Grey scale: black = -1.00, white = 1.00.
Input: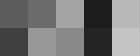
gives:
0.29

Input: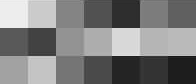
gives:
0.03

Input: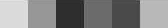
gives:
-0.64

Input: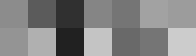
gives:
-0.62

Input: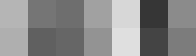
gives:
-0.14

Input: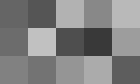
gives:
0.40

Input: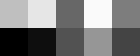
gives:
-0.19
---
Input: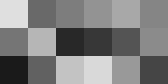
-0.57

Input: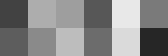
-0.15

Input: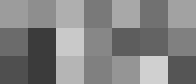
-0.27

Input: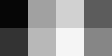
0.44

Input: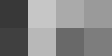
0.44

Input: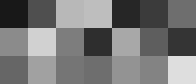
0.32

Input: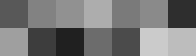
-0.41

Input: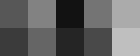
-0.71

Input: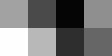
0.44

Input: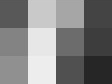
0.81
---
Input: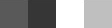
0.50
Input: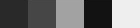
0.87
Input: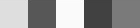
-0.04
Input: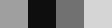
0.67
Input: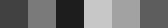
-0.27
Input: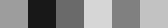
0.52
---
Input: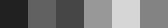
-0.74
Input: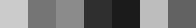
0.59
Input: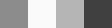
0.10
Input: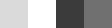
0.71
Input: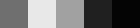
-0.13
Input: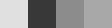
0.76
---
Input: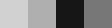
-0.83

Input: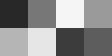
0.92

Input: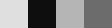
0.42

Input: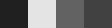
-0.23

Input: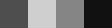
0.04

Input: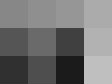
0.18

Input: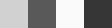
0.96

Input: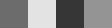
-0.58
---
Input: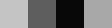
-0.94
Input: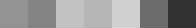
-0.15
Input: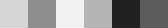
-0.74
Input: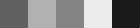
0.85
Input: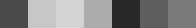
-0.26
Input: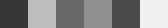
-0.42
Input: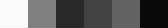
-0.22
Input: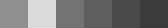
-0.42
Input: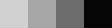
-0.15
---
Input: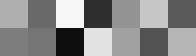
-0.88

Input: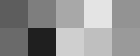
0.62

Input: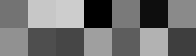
-0.45

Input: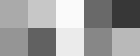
0.84

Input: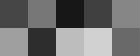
0.48

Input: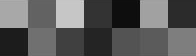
-0.50

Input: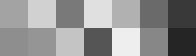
0.54

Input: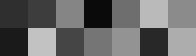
-0.46
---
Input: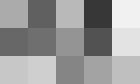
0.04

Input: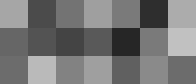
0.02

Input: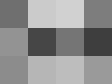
0.48

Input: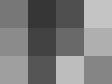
0.48

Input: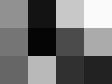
-0.62

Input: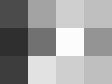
0.62

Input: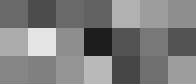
0.17

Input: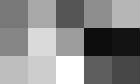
1.00

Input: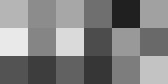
-0.24
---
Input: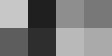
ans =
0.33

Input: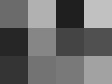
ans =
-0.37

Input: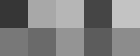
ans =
0.10

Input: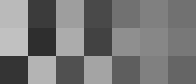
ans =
-0.06

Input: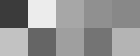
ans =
0.41

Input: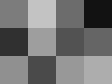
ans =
-0.21

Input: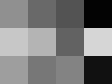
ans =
0.68

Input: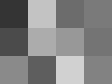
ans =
-0.09

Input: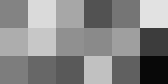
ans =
-0.53

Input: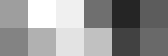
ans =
-0.18
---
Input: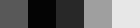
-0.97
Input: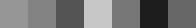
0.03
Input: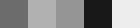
0.39
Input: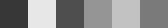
0.81
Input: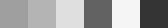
0.41
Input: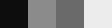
0.09
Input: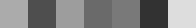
-0.39
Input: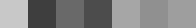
-0.51
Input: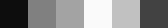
0.00
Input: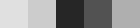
0.60
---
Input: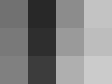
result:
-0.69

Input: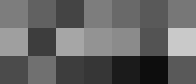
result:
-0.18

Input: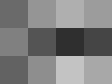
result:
0.17

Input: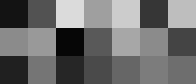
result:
0.60

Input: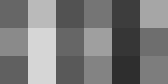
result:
-0.08

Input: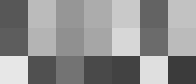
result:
0.58

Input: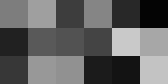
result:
0.04

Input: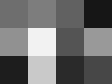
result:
-0.02
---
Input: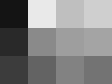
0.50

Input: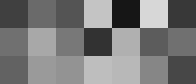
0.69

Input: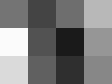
-0.14

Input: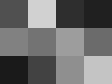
-0.64

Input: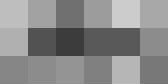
0.60

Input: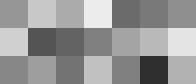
-0.05
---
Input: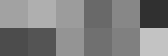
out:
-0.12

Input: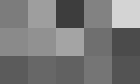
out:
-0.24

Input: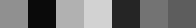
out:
-0.71

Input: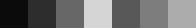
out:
-0.31

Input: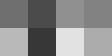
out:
-0.57

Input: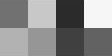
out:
0.18

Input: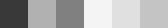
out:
0.91

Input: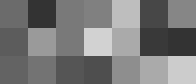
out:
0.11
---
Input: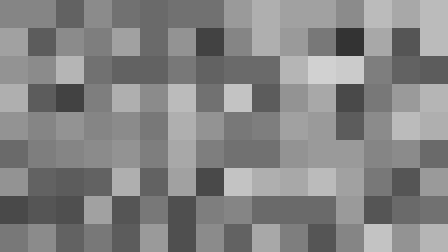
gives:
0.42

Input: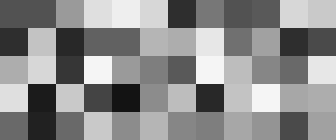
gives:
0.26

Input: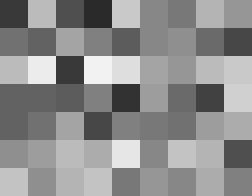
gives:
0.00

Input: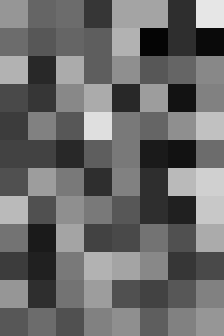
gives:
0.18

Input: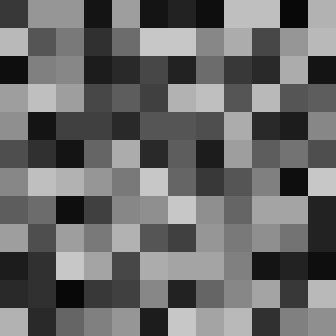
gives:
0.12
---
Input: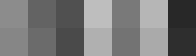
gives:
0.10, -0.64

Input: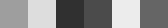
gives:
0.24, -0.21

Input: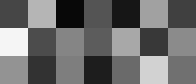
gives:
-0.45, -0.12

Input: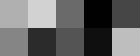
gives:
0.38, 0.49

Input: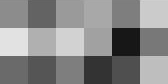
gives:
0.10, 0.49

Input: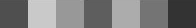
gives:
-0.38, -0.60

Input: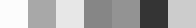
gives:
0.98, 0.60

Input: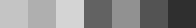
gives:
0.54, -0.63

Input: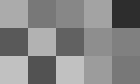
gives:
0.34, -0.06

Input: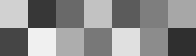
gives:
0.64, -0.63
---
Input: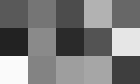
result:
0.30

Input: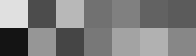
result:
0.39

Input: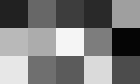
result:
0.71

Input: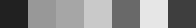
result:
0.80

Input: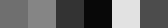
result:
0.77

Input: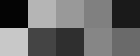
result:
0.05

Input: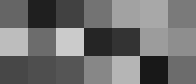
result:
-0.81

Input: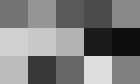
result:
0.74
